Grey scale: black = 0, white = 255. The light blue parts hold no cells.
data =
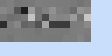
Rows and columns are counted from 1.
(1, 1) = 123
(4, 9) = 59
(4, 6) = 83
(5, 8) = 122
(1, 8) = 124
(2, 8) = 145
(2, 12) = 147
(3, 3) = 114
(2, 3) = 85
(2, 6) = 117
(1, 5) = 121
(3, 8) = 137
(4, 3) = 134
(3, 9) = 132
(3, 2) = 110
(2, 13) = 138
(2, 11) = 107
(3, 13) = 199
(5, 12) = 127
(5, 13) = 124
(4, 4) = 100
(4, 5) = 107
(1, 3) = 119

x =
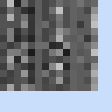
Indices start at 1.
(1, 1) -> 83
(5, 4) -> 82
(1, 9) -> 107
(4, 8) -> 72
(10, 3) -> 81
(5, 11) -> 98
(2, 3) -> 82
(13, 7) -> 73
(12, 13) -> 78
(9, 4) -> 148
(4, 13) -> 93
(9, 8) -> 80
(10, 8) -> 136
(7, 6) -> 108
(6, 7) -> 69
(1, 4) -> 114
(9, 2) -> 165
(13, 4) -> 140
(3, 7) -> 69
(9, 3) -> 41
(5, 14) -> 130
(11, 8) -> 76
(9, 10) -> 86
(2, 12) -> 92
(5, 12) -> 92
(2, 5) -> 34
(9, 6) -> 94
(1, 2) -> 186
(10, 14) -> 143
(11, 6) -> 96
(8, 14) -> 190
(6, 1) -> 62
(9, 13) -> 93
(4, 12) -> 60
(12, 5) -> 51
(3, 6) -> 94

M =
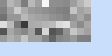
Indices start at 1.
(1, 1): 140
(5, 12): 175
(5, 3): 148
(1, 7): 247
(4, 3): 119
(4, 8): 186
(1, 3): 166
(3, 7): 158
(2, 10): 127
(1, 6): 160
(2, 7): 143
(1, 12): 181
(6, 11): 152
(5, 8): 84
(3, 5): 168
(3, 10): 131
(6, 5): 161
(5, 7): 215
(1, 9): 142
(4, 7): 180
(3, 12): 166
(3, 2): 150

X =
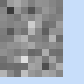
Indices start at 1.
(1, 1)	108
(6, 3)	163
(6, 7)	121
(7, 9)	133
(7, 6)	139
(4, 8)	117
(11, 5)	152
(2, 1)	134
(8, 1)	144
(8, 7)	172
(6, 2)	124
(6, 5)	129
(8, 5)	104
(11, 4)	190
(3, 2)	130
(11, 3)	113
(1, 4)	150
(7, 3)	144
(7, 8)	141
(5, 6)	135
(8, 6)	110
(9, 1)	115
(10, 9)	172
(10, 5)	164
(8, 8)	113
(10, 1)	107
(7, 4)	154
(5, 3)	131

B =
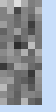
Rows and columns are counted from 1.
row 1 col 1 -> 190
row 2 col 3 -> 71
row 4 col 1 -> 156
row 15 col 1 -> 168
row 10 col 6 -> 95
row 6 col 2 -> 123
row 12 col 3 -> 105
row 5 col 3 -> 158
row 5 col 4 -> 111
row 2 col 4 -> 131
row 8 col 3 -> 127
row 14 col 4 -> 133
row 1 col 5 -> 126
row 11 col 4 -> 110
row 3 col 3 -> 105
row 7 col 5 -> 191
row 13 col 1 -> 186
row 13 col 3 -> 104
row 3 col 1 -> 129
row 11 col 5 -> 56
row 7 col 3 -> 45
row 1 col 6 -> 137
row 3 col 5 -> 101
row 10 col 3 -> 162
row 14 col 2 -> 124
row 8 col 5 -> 102
